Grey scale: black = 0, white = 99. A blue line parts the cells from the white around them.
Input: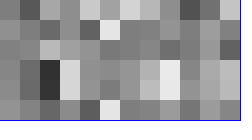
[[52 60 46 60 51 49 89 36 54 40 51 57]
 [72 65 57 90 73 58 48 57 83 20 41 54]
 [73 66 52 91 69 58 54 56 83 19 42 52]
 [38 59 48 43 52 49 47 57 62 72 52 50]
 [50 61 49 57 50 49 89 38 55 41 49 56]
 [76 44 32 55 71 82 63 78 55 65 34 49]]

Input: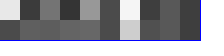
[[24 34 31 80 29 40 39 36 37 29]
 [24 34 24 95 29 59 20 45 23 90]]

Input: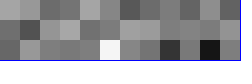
[[49  8 47 20 45 52 95 49 47 49 59 40]
 [57 48 51 49 60 62 48 44 65 58 32 43]
 [38 55 39 48 42 34 52 64 45 42 59 64]]

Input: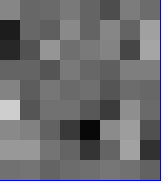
[[38 44 46 43 42 39 45 44]
 [19 63 39 20 39 45 59 59]
 [31 61 54  3 22 38 50 53]
 [41 55 23 34 44 44 33 80]
 [40 42 33 43 41 46 36 51]
 [49 49 37 40 47 33 39 39]
 [64 27 51 47 43 58 32 15]
 [62 39 52 39 53 37 40 11]
 [42 48 30 39 47 41 40 52]]

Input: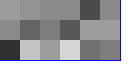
[[49 44 83 61 76 19]
 [61 61 34 48 39 54]
 [53 29 54 54 57 60]]

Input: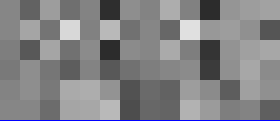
[[37 51 49 60 69 39 40 30 72 65 64 42 52 52]
 [56 62 36 54 61 38 41 32 57 67 66 47 55 51]
 [54 65 56 23 54 52 49 44 34 51 36 46 55 47]
 [65 62 57 20 49 66 52 54 17 54 44 64 34 49]
 [33 56 61 59 87 40 52 44 72 50 84 45 64 52]
 [63 61 58 17 50 67 51 55 18 51 43 61 38 52]]

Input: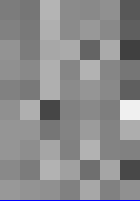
[[56 50 65 50 56 57 59]
 [28 64 43 62 69 48 53]
 [50 51 69 50 64 55 58]
 [67 51 60 51 46 58 58]
 [93 49 53 50 27 68 56]
 [37 53 58 54 68 47 50]
 [46 52 69 52 68 53 56]
 [25 66 39 66 65 48 57]
 [37 53 59 54 68 47 50]
 [34 56 53 54 70 46 48]]

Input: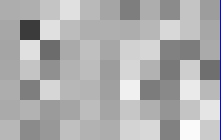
[[79 97 50 84 82 67 69 74 59 54 71]
 [89 76 58 68 77 64 73 64 60 69 66]
 [72 91 53 48 93 62 70 71 83 49 67]
 [43 80 47 69 83 61 73 69 56 76 65]
 [66 48 50 83 81 65 74 66 42 87 64]
 [65 76 84 71 67 68 68 73 87 23 65]
 [61 76 54 67 49 64 72 87 76 68 67]]
